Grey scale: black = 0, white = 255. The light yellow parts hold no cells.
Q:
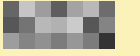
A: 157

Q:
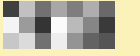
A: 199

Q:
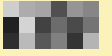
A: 46

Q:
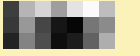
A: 35

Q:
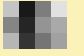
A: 182

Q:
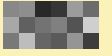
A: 121
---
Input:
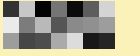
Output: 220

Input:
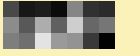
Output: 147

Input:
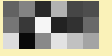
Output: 226

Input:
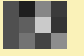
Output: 115

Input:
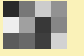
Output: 105

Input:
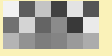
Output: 132

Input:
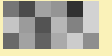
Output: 170
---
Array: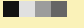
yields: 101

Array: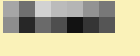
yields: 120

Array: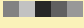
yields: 152

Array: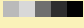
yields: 3

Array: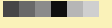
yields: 207

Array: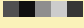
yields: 54

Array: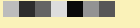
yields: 87
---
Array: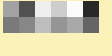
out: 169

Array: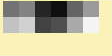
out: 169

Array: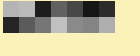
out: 132

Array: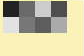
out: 93

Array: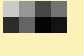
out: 4

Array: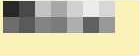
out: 96
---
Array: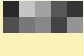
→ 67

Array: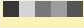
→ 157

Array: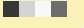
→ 248

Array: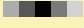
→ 122

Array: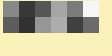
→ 64

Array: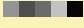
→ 194
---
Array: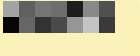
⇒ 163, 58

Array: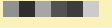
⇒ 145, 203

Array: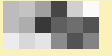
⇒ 188, 131

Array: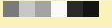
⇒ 122, 20

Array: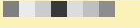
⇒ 128, 141

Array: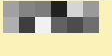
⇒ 161, 110
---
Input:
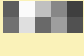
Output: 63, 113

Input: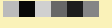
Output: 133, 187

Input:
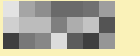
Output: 158, 63

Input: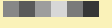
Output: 54, 135

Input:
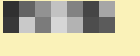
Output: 166, 56

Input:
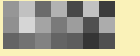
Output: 60, 100

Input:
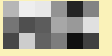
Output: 131, 71
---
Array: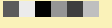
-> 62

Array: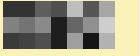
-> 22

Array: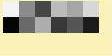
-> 86

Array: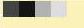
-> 178

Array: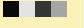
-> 53

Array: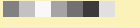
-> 58

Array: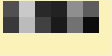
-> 114

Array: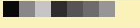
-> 108

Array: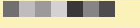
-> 133
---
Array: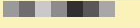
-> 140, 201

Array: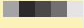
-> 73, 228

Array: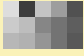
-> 134, 221

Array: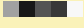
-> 84, 248

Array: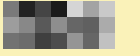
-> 142, 213

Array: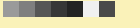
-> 55, 240

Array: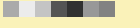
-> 84, 236
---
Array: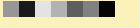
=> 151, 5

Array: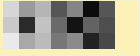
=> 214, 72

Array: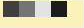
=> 63, 28

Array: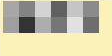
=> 167, 110

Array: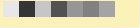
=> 231, 164

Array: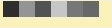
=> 46, 104

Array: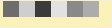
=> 109, 172

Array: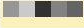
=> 150, 100
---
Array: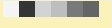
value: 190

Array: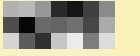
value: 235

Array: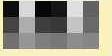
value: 119

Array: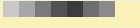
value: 59

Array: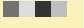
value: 220

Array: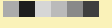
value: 186

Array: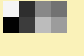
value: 60

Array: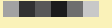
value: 27

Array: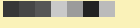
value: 155
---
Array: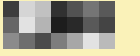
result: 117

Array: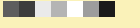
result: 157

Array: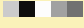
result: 161

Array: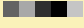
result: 2

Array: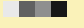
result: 143

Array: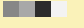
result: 44

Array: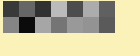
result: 172
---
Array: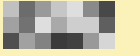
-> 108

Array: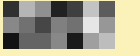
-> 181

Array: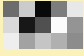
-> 203

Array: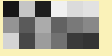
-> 197

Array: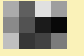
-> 95

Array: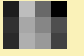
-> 189

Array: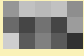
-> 193

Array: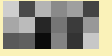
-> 74
